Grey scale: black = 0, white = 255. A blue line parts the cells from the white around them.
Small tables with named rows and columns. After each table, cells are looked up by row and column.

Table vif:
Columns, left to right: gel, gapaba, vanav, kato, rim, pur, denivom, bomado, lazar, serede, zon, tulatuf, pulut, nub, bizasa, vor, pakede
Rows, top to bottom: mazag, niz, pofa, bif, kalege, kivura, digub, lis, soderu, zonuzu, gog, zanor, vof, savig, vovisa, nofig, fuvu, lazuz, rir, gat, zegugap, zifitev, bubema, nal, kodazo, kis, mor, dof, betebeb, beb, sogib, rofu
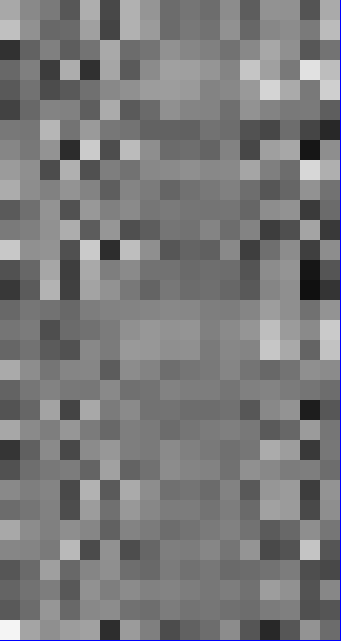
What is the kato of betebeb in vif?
104
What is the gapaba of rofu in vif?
164
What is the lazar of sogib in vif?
124
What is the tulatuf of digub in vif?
109
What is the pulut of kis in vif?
106
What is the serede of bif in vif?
159
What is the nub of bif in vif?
160
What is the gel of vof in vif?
200

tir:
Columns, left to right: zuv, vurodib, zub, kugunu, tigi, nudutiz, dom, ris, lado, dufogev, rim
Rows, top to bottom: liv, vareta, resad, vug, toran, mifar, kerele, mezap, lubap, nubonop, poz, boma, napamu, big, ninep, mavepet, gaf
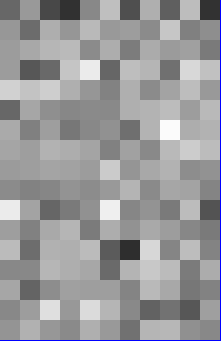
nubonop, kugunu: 147
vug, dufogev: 216
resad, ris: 171
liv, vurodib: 153
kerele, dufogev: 173
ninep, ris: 185
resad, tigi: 139
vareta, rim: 142

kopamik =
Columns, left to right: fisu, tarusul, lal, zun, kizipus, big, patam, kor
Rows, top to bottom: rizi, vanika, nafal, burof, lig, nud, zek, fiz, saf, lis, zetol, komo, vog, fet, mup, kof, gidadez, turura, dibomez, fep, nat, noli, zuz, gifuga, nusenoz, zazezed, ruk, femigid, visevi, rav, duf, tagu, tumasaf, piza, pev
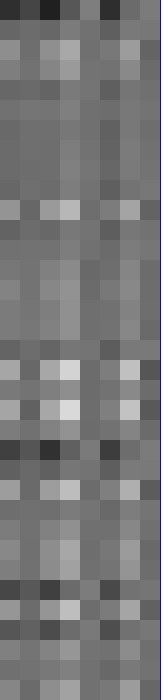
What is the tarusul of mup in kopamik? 115
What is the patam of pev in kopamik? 156
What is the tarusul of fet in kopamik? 115
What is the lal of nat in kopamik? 167
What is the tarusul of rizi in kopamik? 69
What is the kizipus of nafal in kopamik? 112
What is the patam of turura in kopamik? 121

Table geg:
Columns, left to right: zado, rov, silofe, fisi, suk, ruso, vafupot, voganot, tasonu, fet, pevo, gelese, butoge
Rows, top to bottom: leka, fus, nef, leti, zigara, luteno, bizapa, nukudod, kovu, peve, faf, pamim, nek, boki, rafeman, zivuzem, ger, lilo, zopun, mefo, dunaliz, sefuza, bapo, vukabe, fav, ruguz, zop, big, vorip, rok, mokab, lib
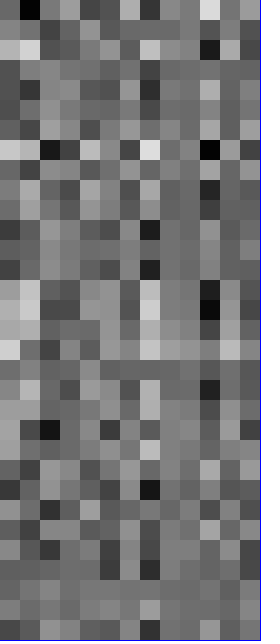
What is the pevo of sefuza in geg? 92
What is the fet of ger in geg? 129
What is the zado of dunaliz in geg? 157
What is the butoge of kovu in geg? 147
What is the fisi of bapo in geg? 106
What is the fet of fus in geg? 121
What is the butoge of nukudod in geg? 66
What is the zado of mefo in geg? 134
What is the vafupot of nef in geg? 92
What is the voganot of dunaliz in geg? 175
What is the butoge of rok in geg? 123
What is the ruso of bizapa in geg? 122
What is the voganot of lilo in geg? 195
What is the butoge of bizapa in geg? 158
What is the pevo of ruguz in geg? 77
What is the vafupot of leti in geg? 113
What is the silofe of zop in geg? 134

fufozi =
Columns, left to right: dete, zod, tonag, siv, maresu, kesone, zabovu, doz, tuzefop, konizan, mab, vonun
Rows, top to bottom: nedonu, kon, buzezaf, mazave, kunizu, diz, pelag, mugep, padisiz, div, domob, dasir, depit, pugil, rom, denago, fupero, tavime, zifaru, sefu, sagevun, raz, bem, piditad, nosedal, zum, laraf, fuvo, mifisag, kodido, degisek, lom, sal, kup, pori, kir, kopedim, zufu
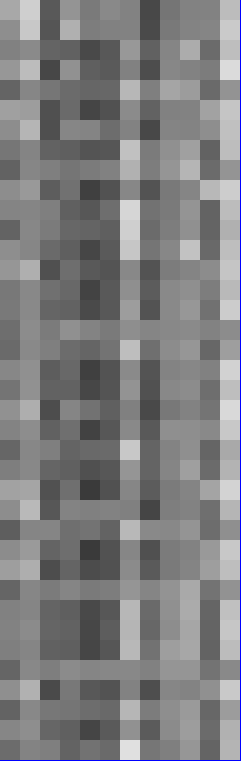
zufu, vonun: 180
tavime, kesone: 115
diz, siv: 106
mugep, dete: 118
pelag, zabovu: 130
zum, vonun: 181
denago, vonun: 204
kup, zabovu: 136
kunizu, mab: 106
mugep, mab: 98
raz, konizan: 142
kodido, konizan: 169
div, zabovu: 135
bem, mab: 101
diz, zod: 157
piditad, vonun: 179
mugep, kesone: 86
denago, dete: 121
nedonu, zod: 207
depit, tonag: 106

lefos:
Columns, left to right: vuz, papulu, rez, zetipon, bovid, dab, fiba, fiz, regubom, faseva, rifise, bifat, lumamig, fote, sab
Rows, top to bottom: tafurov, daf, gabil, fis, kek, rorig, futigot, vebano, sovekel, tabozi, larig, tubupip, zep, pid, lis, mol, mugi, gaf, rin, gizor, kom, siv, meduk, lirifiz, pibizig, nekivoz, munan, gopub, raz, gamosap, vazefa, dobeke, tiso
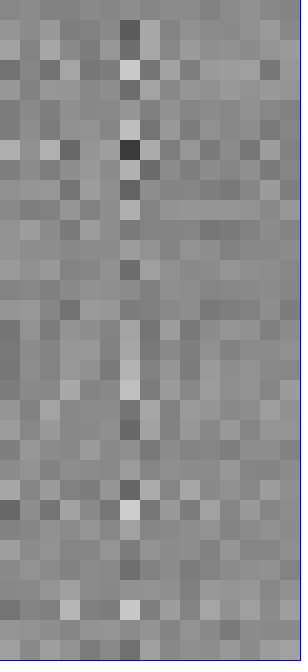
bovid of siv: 138
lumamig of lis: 137
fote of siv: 148
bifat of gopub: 149
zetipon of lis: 138
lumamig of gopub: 133
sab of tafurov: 132
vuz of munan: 130
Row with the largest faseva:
pibizig

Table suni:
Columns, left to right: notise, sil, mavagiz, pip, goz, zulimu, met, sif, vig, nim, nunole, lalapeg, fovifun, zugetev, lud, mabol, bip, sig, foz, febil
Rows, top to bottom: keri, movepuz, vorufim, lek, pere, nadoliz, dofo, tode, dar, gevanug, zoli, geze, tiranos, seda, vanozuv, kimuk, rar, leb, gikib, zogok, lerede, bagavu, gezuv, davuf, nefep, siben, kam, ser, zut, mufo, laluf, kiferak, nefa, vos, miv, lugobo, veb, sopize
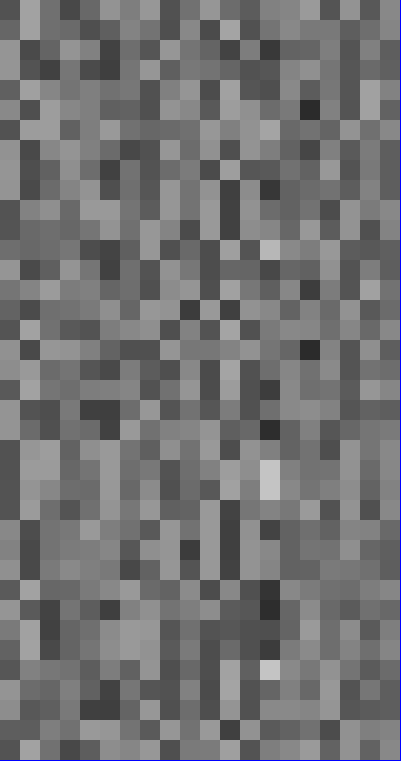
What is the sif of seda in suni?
83
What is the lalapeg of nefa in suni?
106
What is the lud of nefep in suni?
136
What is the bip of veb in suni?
76
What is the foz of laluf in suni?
112
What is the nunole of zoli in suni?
153
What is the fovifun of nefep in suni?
126
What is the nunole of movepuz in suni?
75
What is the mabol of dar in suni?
98
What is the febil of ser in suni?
95

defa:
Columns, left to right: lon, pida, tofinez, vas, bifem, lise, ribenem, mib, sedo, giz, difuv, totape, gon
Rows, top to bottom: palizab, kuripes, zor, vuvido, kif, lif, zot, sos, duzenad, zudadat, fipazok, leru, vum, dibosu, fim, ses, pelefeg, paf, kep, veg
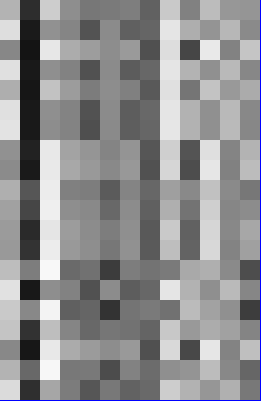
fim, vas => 130
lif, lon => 224
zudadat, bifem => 125
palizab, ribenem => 126
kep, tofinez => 247
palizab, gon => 149
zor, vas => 172
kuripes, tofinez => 145
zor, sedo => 221
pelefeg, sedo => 200
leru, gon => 167

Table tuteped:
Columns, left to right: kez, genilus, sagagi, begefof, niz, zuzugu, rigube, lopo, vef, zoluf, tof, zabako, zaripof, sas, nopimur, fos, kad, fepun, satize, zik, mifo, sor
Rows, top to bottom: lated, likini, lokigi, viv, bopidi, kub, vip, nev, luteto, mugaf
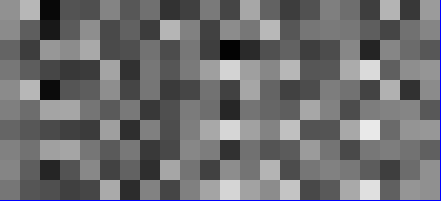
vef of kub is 79
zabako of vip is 214
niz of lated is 79
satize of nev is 119
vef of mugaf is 69
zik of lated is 180
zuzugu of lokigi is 74
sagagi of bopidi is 11
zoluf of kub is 123
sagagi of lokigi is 151
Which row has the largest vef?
likini

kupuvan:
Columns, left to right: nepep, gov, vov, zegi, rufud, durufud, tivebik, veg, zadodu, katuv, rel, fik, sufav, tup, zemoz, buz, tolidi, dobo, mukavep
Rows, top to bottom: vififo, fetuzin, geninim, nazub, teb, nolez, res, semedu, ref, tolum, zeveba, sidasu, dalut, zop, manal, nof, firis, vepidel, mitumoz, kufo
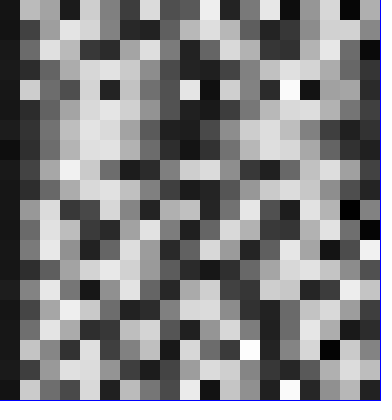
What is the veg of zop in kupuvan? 154
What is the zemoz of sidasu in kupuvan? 53
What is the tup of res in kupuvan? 221
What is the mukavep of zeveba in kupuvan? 130
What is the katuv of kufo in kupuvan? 235
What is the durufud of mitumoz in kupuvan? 148
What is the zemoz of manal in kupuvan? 199
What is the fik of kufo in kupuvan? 197
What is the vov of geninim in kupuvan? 224
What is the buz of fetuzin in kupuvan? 140
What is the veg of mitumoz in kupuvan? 28
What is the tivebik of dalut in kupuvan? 221
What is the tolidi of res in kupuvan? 63

